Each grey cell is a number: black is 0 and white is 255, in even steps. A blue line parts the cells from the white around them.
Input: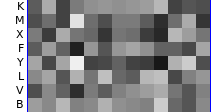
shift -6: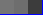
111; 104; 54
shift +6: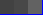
72; 78; 104

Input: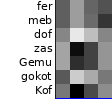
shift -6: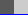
83; 198
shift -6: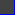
60
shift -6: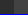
40; 60
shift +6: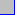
196
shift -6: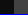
7; 60

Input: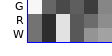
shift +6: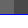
108; 79
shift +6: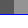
94; 154
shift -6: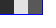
39; 220; 82
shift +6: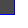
79
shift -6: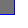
109

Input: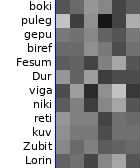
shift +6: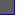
98
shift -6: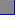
129
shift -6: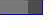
115; 115; 71
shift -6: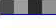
71; 151; 36; 137

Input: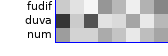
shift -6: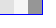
220; 240; 144
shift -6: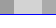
151; 205; 205; 165
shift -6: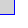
205

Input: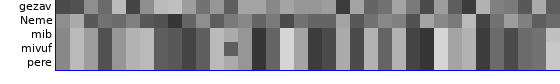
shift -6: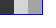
48; 207; 158
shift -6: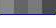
130; 95; 116; 69
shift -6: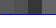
82; 75; 48; 95

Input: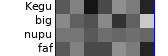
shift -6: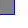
124
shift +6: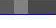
95; 136; 79; 79
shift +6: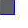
102

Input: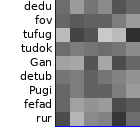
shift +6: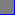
131
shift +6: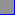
153
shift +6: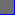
115
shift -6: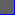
91
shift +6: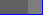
103; 103; 131
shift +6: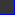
60
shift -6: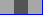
161; 78; 161

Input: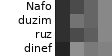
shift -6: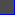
69
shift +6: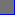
121

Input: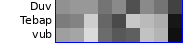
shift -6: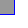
146
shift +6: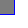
130

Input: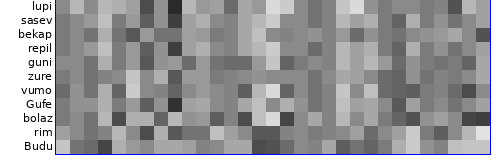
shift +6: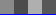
144; 82; 181; 94
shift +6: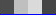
82; 197; 224; 75
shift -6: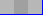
177; 154; 177
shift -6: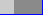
197; 132; 132
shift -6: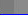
117; 132
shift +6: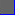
106
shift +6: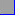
166

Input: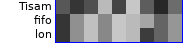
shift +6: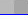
192; 171
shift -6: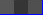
81; 47; 74

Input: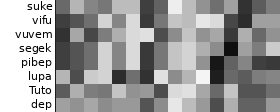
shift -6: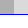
169; 212
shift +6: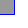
159
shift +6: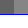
104; 139
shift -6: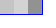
190; 205; 140
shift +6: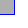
181

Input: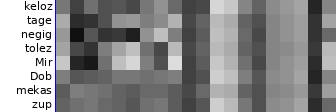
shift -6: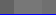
93; 113; 113; 106
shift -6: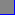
127

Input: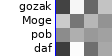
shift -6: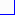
246
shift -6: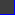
55
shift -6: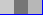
197; 112; 177
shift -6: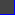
61
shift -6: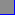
134
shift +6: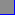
146

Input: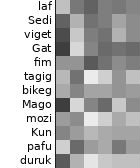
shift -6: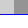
201; 142
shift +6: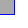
176
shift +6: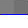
132; 120
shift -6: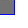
108
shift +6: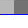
190; 120
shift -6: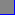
127
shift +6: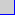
213

